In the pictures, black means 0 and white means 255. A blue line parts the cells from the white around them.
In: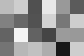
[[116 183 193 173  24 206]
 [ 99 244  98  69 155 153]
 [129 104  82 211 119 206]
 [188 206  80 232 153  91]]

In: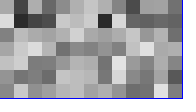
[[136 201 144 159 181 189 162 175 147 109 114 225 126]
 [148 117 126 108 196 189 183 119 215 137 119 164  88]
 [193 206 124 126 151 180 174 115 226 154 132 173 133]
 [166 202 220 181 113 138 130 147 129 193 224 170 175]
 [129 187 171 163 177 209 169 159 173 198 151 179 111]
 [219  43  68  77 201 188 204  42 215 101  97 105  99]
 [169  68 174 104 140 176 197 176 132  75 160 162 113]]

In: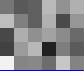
[[242 133 136 109 199 131]
 [ 65 155 184  33 126  91]
 [ 72 174 144 162 139 105]
 [190 128  95 177  74 150]
 [118  89  96 185 146 176]]

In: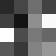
[[ 88  56 131 152]
 [254  76 120 103]
 [ 64  19 143 249]
 [ 41  70 110  66]]

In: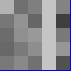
[[120 137 113 197  81]
 [104 122 142 197 150]
 [108 144 153 197 121]
 [119 147 102 197  63]
 [179 112 127 197 131]]

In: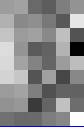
[[113 105 106 125 135 254]
 [146 151  58 100 193 109]
 [155 163 127  80  99  98]
 [211 198  84 160  70 136]
 [217 163 131 101 156 189]
 [220 148  90  99 179   2]
 [195 155 161 137 191  83]
 [177 137 143 120  88 229]
 [156 162 105  93 126 147]]

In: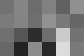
[[103  35 140  40 220 121]
 [112  86  44 110 203 114]
 [123 132 111 145 121 102]
 [114 133 108 129  97 144]]

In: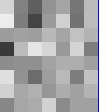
[[135 166 171 209 139 162 161]
 [209 168 177 150 172 161 179]
 [223 146 108 157 185 125 193]
 [141 144 144 163 174 173 160]
 [ 57 187 229 213 153 212 126]
 [156 162 158 184 165 194 179]
 [236 125  68 155 208 114 189]
 [212 129  95 147 165 118 187]]
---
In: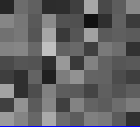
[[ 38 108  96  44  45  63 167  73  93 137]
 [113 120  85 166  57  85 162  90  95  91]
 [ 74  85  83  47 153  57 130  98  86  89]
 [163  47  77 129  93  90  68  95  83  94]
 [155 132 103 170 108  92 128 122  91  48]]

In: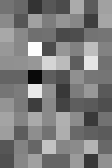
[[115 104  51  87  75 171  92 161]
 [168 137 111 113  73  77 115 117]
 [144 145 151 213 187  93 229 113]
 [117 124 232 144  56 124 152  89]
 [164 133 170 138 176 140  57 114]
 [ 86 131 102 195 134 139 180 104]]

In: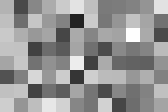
[[179  73 135 172 203 227 191 122 124 130 148 226]
 [201 174 152 165  70 170 133 168 163 254 170  74]
 [165 198 114 145 130 237  64 171 103  98  96 147]
 [192 196  66 112  92 165 117  74 135 112 130 192]]

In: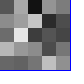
[[ 86 168  18 148 124]
 [108 230  61  84  69]
 [103  98 117 191 144]]

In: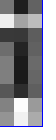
[[118  30  98]
 [ 57  56  93]
 [126  27 106]
 [ 87  45  95]
 [148 241 171]]

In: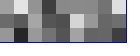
[[160 228 147  62 137 138 137 115 222]
 [151  38 153 115  84 163 100 102  62]]

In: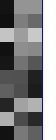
[[ 19 148 148]
 [196 157 201]
 [ 22 115  86]
 [ 96  78  28]
 [176  75  40]]
